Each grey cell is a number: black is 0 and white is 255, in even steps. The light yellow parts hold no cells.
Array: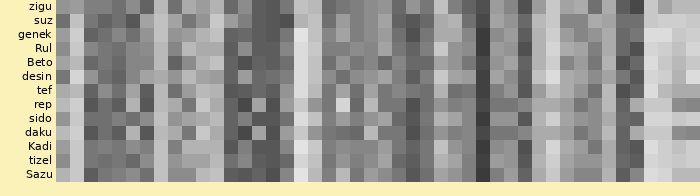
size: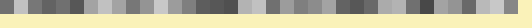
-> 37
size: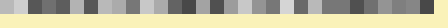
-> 31
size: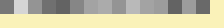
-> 15
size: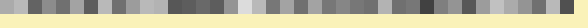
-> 41
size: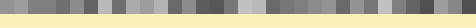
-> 34
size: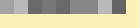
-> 9

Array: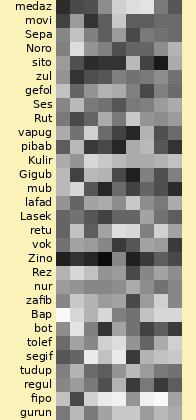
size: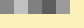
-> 5
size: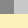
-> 2
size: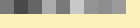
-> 9
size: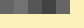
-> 5

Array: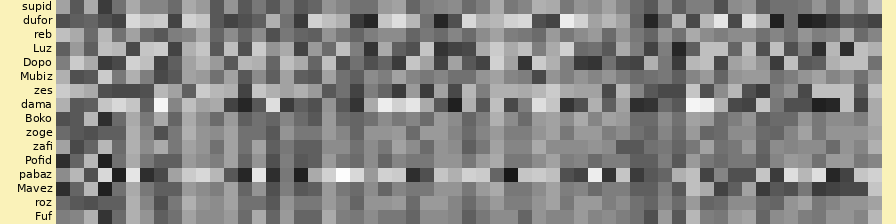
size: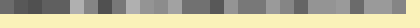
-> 29
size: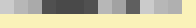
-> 13
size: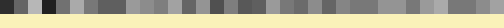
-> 36

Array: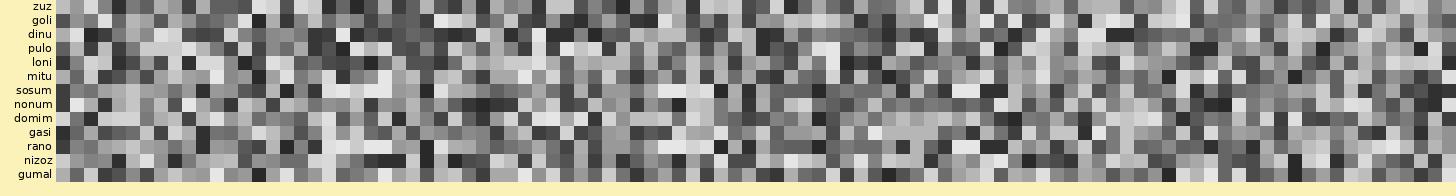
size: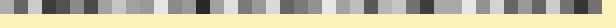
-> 43
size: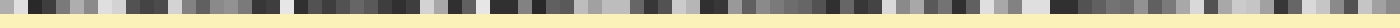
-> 100
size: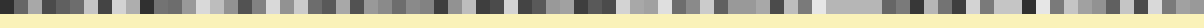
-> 86

